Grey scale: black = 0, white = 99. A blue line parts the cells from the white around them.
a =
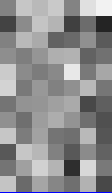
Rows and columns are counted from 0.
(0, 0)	51
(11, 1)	41
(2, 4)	41
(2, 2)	66
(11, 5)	69
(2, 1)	72
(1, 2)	76
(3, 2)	58
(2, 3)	38
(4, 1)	54
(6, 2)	58
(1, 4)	25
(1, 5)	42
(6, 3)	62
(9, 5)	54
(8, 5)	72
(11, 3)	52
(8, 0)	77
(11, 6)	28
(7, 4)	57
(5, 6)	46
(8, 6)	33
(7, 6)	31
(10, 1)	62
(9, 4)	34
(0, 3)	78

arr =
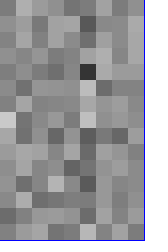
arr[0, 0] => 48
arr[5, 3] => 57
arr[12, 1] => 67
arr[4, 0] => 49
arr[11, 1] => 43
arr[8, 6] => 47
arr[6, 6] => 58
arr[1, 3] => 63
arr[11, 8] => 54
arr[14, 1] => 60
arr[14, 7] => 63
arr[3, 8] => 65
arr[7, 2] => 53
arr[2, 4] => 54
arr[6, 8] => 53
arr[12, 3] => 46
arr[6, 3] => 52
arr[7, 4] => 48
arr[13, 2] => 59
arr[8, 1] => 44
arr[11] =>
[57, 43, 52, 70, 53, 35, 59, 52, 54]
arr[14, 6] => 51
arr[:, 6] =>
[63, 53, 62, 68, 66, 42, 58, 56, 47, 62, 57, 59, 59, 63, 51]
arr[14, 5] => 71
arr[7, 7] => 59
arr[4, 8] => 60
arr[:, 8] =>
[56, 66, 65, 65, 60, 51, 53, 55, 61, 50, 54, 54, 56, 60, 48]
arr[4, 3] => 43
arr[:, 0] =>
[48, 56, 51, 56, 49, 54, 50, 78, 65, 60, 55, 57, 53, 42, 50]
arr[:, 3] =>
[56, 63, 63, 48, 43, 57, 52, 59, 40, 52, 55, 70, 46, 60, 45]
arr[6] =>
[50, 64, 51, 52, 53, 65, 58, 61, 53]
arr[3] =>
[56, 52, 58, 48, 51, 63, 68, 52, 65]
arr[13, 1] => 50
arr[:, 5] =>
[48, 34, 43, 63, 20, 73, 65, 74, 36, 41, 45, 35, 48, 42, 71]

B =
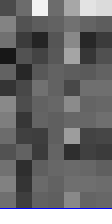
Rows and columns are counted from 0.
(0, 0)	29
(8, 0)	42
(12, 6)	40
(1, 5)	39
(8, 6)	27
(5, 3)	38
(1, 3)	38
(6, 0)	53
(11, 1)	20
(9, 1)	38
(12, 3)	37
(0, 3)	42
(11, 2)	41
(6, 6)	40
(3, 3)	34
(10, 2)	37
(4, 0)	38
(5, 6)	43
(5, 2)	44
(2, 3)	33
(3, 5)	21
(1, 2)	36
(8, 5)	26
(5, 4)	28
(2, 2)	14
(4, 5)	35
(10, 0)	44

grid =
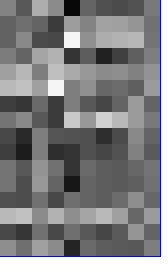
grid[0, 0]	51
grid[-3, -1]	60
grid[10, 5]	41
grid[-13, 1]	39
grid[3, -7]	69
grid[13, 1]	75
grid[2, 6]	67
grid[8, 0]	28
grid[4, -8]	49
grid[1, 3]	23
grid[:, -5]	[39, 51, 56, 36, 59, 56, 34, 59, 31, 31, 41, 39, 39, 64, 34, 41]
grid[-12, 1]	71
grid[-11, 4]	49
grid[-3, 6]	72
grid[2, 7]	69
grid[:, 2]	[67, 39, 29, 64, 49, 62, 41, 34, 49, 49, 57, 59, 44, 54, 44, 62]
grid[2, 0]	38
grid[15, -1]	49
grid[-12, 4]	66
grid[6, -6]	49
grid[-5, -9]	30
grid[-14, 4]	95
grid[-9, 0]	45
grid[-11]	[72, 75, 62, 95, 49, 56, 40, 42, 37, 60]
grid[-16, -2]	32
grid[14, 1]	21
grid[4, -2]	50
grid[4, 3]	74
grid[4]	[62, 71, 49, 74, 66, 59, 54, 55, 50, 57]
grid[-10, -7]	23
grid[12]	[31, 30, 44, 28, 43, 39, 36, 42, 55, 40]
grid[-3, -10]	72
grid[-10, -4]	27
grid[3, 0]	48
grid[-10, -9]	21

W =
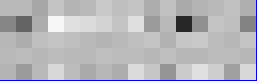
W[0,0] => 72
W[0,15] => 68
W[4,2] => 72
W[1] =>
[52, 39, 67, 96, 87, 85, 82, 76, 86, 60, 72, 15, 56, 76, 74, 51]
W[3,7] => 73
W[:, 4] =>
[70, 87, 74, 72, 73]
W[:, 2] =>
[65, 67, 74, 71, 72]
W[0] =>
[72, 72, 65, 76, 70, 72, 78, 74, 76, 67, 75, 66, 70, 72, 75, 68]
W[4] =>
[70, 60, 72, 84, 73, 66, 71, 67, 85, 77, 58, 79, 87, 80, 62, 84]
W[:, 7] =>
[74, 76, 72, 73, 67]
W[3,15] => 71

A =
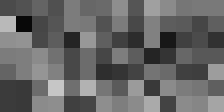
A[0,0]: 29
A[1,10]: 36
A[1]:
[72, 3, 27, 33, 48, 47, 32, 48, 28, 50, 36, 35, 27, 37]
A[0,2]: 39
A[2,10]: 9
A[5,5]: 69
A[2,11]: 25
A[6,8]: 54
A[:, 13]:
[47, 37, 19, 34, 61, 37, 64]
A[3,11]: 40
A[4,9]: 45
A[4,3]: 50
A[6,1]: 22
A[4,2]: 58
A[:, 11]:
[46, 35, 25, 40, 25, 48, 54]
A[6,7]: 49
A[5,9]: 22
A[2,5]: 59
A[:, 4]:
[48, 48, 14, 28, 28, 43, 25]

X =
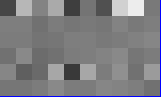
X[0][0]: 27
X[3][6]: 51
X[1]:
[49, 49, 44, 48, 46, 47, 46, 51, 47, 49]
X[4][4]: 22
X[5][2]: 48
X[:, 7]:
[81, 51, 48, 53, 56, 51]
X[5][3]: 53
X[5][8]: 49
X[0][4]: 24
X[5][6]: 52
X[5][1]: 46
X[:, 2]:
[51, 44, 45, 42, 41, 48]
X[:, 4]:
[24, 46, 49, 48, 22, 48]

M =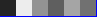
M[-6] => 14
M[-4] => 57
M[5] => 44

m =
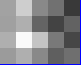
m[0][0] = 63
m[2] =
[68, 97, 76, 47, 27]
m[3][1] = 68
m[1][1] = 68
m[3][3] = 37
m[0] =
[63, 80, 53, 44, 22]

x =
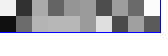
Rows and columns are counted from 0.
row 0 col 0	94
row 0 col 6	30
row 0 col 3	39
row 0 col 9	98
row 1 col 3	71
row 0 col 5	60
